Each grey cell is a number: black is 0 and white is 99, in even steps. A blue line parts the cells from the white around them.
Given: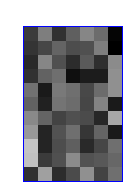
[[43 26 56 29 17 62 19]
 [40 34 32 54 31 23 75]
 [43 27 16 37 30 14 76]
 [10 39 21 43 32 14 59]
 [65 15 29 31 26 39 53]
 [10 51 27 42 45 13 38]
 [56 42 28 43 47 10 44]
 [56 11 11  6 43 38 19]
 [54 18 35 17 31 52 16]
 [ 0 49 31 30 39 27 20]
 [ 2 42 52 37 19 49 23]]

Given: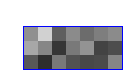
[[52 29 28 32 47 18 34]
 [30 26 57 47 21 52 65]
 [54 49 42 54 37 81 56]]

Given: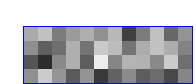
[[52 28 42 36 54 38 22 57 35 58 79 56]
 [43 79 53 69 70 52 92 36 68 53 17 33]
 [51 67 75 67 45 73 78 45 68 43 37 55]
 [57 40 75 48 25 71 56 68 60 48 75 66]]

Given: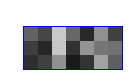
[[37 63 20 10 56 25 18]
 [44 46 57 19 77 15 24]
 [25 56 16 40 78 27 38]]

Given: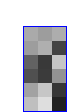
[[13 86 74]
 [21 77 63]
 [57 23 31]
 [77 22 38]
 [26 68 61]
 [67 61 66]]

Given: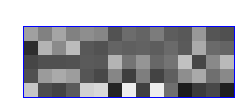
[[12 28 23 11 43 92 25 92 14 84 81 35 26 30 77]
 [53 43 66 55 37 26 49 24 52 28 33 61 66 60 31]
 [72 53 27 75 45 40 58 45 70 34 35 32 31 31 27]
 [39 41 66 35 41 36 38 37 39 32 34 73 54 70 18]
 [31 33 59 34 36 48 39 42 32 52 55 50 64 50 62]]

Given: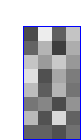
[[44 31 38 38]
 [38 84 32 72]
 [57 29 52 46]
 [45 70 36 73]
 [48 65 31 87]
 [59 78 60 76]
 [67 24 70 39]
 [76 37 92 29]]

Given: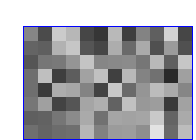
[[73 41 88 55 61 60 50 71 43 42 39 43]
 [66 39 78 64 63 64 44 66 54 46 38 37]
 [63 22 61 59 75 38 68 64 33 26 62 46]
 [52 66 73 58 41 78 26 51 65 67 23 43]
 [62 16 44 51 72 25 75 63 36 24 74 43]
 [77 37 72 46 54 53 52 76 58 47 46 33]
 [31 60 31 66 41 67 27 33 77 69 37 39]
 [27 82 37 51 24 72 21 27 71 79 29 52]]

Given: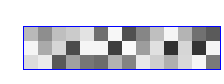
[[47 95 84 68 80 90 51 69 42 46 62 34 91 85]
 [95 20 83 19 87 61 97 24 95 95 29 83 66 95]
 [35 44 70 95 74 52 31 96 43 88 79 74 55 72]]
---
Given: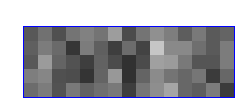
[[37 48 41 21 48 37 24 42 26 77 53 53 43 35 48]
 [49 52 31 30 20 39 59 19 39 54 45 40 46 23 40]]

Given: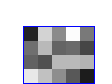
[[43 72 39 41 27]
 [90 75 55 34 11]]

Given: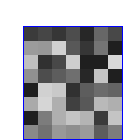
[[60 59 81 34 21 45 12]
 [56 30 36 43 15 76 12]
 [66 83 68 25 34 72 68]
 [53 44 59 55 60 36 48]]

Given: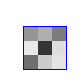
[[90 20 86]]

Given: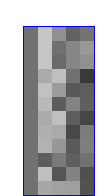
[[44 77 43 52 59]
 [44 66 74 44 22]
 [44 72 36 51 37]
 [44 68 66 28 48]
 [44 36 47 37 44]
 [44 65 63 62 32]]

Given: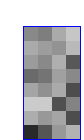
[[66 61 57 72]
 [41 45 62 53]
 [79 79 31 51]
 [16 33 59 69]]

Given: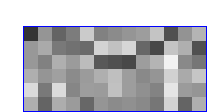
[[59 66 47 44 41 82 75 83 40 28 76 68 31]
 [68 58 62 54 60 68 74 61 53 58 81 66 77]
 [68 39 67 60 40 58 54 56 53 46 82 39 68]]
